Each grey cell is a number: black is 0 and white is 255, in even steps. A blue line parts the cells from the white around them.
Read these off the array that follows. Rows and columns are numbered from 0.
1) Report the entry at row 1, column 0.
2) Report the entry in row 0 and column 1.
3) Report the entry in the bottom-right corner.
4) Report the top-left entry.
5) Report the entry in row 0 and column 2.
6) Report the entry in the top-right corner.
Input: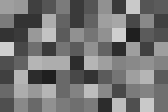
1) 123
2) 153
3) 111
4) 159
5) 64
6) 91

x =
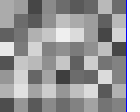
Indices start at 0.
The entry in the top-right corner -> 108
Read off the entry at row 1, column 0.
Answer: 171
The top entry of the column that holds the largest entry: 108
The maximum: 239
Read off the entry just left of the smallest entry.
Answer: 163
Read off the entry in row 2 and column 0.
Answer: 96
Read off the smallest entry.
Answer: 62
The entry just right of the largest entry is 219
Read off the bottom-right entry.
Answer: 130
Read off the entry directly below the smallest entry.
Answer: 150
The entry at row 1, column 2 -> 89
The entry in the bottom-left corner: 77
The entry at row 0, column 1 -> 157
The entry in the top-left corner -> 171
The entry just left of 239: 198
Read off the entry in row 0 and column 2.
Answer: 70
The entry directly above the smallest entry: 198
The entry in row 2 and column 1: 116

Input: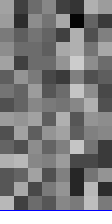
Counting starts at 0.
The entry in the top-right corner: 156
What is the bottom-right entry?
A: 122
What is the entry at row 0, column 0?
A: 162
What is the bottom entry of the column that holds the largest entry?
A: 122
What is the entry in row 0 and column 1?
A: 64
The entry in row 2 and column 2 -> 116
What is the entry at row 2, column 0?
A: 122
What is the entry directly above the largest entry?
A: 176
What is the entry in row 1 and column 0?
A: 156
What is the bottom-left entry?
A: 184
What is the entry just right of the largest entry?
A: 141
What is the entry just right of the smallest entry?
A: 100
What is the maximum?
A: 204
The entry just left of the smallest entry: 168
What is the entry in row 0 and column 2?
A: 108
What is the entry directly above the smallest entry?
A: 52
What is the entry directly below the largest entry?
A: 128
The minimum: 5

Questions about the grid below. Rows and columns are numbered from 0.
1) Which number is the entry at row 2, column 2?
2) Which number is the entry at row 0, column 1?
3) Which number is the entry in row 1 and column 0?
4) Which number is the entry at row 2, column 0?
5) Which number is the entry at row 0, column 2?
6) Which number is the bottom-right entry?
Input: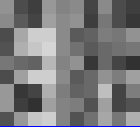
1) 206
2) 76
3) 138
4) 76
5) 62
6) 175

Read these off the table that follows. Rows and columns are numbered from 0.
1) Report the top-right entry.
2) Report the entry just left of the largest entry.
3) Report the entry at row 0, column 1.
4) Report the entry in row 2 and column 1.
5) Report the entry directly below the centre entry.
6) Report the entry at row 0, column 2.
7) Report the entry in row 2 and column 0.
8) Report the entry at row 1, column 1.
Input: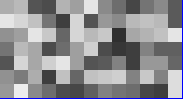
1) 90
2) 152
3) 185
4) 159
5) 84
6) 84
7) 145
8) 214

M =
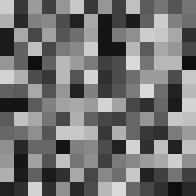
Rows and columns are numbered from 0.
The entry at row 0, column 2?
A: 156
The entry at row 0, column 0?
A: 205
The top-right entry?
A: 117
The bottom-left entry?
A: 33
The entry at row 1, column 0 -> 176
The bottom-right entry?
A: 41
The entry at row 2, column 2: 71
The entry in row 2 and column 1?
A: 168
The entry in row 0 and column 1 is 56
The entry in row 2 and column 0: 27
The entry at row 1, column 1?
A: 41
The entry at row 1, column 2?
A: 129

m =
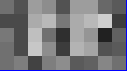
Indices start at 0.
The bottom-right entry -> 112
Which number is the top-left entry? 112
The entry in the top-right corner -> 90
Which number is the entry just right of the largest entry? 60
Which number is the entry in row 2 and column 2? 191
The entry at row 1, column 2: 171
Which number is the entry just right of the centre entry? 171
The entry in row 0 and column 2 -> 157
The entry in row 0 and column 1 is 82
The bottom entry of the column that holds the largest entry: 134
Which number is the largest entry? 206
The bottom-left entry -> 112
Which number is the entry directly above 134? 82

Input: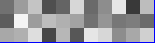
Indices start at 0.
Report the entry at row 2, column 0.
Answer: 168
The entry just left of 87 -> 183
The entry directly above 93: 113
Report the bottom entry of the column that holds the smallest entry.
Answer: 168
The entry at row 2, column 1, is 176
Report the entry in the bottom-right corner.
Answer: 208
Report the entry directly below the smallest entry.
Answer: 125
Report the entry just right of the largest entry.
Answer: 156
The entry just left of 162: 176
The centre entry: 162

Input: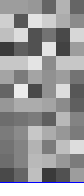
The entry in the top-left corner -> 157
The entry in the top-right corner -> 101
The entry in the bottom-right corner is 157
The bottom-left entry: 73
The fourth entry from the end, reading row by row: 191
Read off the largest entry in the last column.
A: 221
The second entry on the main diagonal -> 87
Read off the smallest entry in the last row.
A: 58
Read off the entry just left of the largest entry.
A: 101
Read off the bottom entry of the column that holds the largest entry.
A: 101
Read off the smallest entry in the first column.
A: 58
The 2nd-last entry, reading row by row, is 81
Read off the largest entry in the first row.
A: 179
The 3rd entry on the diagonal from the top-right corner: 115
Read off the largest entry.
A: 236
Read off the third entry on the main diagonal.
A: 81
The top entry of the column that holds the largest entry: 157
